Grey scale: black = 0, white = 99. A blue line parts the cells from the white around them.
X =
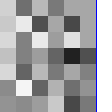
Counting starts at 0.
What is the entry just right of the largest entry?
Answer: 39
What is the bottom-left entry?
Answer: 57
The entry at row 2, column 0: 84
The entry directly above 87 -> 28
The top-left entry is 81
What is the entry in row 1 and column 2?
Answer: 31
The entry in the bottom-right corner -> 47
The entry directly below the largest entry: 54
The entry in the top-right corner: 65
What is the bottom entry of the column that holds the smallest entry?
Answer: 28
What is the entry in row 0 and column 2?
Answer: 72
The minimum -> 13
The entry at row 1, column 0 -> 78

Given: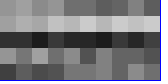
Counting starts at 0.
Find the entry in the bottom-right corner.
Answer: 43
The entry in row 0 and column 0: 58
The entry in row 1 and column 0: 62
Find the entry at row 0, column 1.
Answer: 62
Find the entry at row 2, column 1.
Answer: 19
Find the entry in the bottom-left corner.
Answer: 25
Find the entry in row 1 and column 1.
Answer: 68
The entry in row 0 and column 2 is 54

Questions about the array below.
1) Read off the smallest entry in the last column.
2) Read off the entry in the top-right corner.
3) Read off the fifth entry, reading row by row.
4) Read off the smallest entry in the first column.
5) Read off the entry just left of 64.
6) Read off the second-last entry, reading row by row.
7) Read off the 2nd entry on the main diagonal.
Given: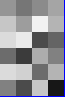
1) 9
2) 64
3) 77
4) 42
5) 54
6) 77
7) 61

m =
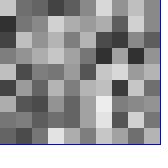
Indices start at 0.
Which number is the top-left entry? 77
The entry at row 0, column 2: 39
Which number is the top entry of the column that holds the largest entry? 84
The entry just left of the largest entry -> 63
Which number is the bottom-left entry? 39
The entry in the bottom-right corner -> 70
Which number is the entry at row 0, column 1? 43
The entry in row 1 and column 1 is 46
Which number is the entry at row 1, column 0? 19
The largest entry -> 92
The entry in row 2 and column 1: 74
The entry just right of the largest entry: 49
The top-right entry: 53
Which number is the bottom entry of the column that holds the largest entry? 77

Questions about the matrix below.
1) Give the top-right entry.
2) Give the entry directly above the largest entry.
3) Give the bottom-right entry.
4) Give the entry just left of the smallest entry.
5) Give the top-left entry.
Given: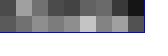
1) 8
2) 38
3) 32
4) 22
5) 29

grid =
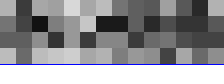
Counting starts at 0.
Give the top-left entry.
69
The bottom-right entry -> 55
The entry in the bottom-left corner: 73
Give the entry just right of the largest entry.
65
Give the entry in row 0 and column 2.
65
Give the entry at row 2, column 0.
37
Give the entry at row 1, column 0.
45
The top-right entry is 69
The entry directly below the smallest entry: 55
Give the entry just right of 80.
65

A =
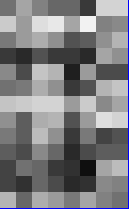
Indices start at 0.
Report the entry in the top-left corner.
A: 44
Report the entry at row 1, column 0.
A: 79
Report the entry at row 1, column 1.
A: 60
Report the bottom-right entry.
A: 44
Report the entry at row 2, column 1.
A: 60
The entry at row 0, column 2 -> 50
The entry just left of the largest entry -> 64
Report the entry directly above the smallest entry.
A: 29
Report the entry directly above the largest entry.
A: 22
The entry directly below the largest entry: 36
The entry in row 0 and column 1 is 64
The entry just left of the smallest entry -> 19
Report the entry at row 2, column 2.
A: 67
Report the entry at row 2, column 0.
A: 47
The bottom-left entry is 70
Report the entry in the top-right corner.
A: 82
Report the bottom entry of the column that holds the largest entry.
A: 64
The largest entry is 94
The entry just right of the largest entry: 50

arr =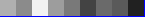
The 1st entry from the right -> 13
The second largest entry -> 68
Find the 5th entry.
47

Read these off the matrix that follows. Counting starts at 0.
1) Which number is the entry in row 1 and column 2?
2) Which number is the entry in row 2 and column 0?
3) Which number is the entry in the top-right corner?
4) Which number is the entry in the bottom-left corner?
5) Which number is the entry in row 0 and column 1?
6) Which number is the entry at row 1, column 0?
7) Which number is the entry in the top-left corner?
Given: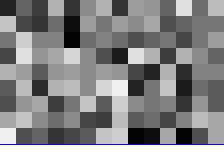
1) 20
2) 46
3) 73
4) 93
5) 39
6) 76
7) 14

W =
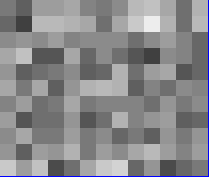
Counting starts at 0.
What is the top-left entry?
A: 47
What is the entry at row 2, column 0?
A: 54
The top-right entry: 69
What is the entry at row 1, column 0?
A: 40
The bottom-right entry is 47
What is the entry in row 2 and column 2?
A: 54
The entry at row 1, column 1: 25
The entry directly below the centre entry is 51
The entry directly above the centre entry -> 40
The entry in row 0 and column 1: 37
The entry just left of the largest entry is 78
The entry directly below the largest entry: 54
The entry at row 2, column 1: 58
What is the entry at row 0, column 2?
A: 61
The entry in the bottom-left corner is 78
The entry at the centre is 72
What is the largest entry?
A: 92
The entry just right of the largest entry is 69

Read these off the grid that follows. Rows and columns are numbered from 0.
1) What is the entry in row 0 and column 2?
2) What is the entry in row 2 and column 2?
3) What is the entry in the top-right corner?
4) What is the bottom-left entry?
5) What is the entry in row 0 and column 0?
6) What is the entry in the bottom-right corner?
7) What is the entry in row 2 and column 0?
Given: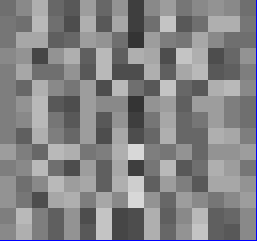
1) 68
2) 65
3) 43
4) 53
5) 43
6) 53
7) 46

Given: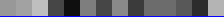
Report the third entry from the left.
74
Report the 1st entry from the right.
70
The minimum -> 6
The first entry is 59

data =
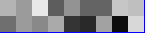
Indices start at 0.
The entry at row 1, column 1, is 60
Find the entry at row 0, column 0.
70
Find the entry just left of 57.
36
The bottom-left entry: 43
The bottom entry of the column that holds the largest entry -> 53

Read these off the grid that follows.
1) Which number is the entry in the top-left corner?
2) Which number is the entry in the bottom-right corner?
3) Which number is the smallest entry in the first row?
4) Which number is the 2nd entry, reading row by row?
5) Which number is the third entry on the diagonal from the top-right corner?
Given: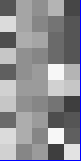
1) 33
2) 88
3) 27
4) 64
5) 64

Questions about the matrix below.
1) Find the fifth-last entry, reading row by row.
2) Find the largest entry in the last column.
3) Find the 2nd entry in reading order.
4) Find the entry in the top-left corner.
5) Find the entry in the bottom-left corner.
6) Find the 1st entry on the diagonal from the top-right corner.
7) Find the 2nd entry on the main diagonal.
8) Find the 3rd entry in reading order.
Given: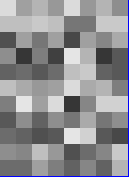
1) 49
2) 81
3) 62
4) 85
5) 42
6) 55
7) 74
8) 70
